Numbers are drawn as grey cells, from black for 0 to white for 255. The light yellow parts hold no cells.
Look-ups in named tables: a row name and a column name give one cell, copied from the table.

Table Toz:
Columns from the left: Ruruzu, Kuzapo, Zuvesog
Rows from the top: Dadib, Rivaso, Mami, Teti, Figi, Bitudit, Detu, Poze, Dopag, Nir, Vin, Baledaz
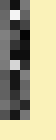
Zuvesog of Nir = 108
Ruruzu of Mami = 108
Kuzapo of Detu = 213
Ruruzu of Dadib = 93
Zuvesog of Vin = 39
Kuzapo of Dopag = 22
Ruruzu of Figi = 122
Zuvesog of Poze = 128
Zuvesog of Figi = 21
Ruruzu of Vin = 115
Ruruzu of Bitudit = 126
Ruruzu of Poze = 88
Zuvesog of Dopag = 101
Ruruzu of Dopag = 99
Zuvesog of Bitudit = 14
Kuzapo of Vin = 77
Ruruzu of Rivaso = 104
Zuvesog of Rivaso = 99
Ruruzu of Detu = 123

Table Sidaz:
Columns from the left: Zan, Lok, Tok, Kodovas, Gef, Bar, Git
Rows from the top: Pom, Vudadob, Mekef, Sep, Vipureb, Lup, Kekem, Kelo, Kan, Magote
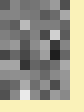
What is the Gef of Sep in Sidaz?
73
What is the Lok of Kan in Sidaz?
105
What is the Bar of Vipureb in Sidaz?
56
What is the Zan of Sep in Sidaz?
127
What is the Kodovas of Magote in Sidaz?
138
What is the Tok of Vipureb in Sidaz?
84
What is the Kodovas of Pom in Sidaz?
117
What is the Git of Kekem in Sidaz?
169
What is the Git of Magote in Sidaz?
137
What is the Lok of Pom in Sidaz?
134
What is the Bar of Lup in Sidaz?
30
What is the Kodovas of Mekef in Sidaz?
125
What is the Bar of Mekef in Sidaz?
126
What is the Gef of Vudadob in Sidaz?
90
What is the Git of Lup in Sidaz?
102
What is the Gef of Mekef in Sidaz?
127
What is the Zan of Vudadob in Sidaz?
132
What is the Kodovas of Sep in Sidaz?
130
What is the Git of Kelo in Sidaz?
150
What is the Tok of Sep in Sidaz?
103

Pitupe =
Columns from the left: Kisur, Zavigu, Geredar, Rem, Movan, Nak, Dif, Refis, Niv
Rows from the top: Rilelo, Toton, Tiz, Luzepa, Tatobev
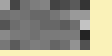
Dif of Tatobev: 111
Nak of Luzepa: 122
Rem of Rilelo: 125
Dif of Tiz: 92
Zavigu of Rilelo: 69
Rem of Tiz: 113
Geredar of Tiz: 119
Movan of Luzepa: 122

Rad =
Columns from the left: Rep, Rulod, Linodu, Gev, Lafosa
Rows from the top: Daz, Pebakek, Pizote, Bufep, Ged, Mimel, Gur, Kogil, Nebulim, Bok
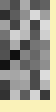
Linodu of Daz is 171
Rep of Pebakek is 45
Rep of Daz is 118
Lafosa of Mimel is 153
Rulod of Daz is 76
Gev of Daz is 83
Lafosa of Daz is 97
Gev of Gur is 115
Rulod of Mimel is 15
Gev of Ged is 117
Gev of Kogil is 72
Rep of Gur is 18
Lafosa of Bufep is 207
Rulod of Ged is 172
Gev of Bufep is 89
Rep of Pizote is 162

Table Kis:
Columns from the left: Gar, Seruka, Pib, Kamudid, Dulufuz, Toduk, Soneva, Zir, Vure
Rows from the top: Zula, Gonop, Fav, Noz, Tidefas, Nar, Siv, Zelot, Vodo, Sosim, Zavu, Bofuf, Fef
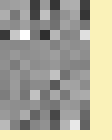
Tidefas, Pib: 138
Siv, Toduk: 151
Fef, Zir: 232
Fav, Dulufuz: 140
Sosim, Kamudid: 193
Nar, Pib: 143
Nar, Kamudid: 145
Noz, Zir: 137
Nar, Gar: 140
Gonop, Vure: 53
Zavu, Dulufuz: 125
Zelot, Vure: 159
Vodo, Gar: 133
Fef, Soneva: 180
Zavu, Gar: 146
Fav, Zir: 149
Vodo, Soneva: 164
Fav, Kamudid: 126
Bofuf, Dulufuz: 137
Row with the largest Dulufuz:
Gonop

